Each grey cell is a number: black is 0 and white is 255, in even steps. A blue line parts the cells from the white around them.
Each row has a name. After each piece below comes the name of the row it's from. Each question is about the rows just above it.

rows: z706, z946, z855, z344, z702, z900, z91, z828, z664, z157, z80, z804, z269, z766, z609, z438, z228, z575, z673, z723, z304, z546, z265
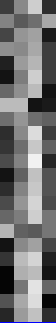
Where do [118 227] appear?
z304
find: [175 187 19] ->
z723
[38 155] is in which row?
z265
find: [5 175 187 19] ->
z723
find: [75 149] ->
z609
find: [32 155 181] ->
z702

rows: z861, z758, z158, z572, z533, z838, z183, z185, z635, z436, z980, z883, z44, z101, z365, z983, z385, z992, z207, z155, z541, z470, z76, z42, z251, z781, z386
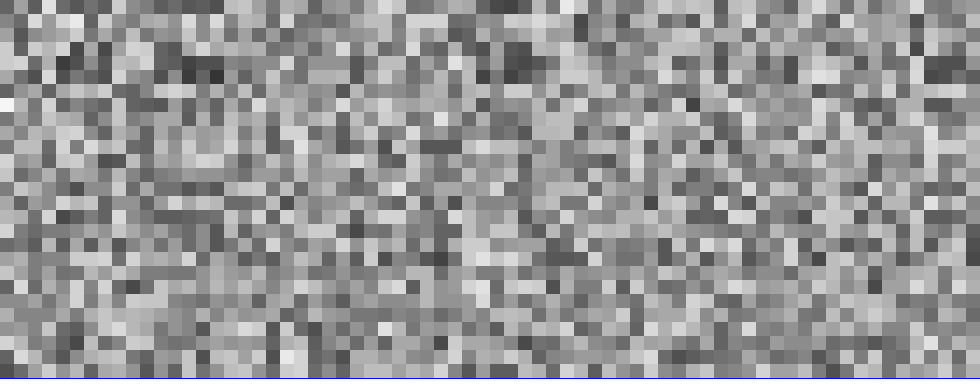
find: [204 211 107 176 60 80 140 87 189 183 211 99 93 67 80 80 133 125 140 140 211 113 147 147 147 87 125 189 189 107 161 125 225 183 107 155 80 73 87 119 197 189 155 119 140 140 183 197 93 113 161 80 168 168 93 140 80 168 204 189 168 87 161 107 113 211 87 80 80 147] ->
z533
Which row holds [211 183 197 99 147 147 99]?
z365
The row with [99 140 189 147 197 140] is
z883

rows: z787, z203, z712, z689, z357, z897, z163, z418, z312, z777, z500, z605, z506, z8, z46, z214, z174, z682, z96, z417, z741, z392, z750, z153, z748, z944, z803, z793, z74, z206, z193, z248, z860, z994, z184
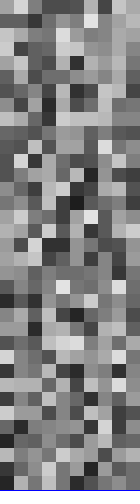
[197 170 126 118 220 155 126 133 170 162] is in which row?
z712
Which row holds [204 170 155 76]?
z860

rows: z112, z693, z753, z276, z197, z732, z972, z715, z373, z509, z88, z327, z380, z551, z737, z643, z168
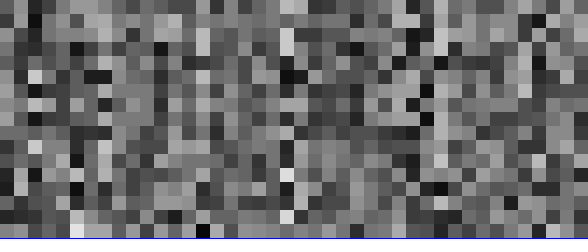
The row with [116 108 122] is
z693
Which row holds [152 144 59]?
z737
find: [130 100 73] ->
z112
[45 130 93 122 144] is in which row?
z509
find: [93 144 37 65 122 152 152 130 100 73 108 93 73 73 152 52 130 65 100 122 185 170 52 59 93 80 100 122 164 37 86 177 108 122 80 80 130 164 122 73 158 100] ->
z112

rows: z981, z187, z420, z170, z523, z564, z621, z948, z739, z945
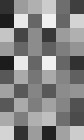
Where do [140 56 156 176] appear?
z420
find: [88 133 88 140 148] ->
z621
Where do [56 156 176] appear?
z420
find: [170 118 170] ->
z564
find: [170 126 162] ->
z948

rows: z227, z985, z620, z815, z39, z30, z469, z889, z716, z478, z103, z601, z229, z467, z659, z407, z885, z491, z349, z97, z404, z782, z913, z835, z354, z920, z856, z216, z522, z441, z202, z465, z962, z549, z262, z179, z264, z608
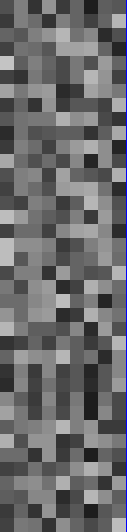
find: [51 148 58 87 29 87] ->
z264
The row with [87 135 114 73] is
z349
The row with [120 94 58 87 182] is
z354

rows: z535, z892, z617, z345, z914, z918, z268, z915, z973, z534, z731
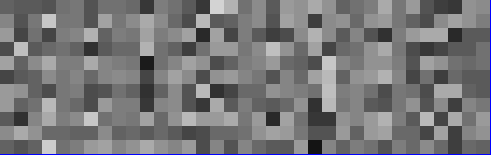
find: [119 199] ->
z892
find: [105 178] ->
z345
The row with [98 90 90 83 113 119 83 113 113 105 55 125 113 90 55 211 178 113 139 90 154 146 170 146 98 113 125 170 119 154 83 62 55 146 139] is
z535
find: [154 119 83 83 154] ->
z534
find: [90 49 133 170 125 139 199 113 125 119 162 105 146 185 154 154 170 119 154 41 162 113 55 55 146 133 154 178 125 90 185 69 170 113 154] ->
z973
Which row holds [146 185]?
z973
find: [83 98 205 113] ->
z731

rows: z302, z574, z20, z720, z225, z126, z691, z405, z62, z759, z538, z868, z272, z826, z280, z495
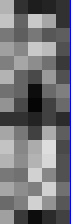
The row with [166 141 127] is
z826
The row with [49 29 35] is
z302
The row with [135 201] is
z720
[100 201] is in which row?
z574
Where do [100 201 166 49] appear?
z574

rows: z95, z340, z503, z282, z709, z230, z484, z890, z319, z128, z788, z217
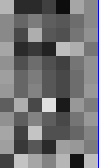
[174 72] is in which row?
z890
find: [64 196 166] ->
z217

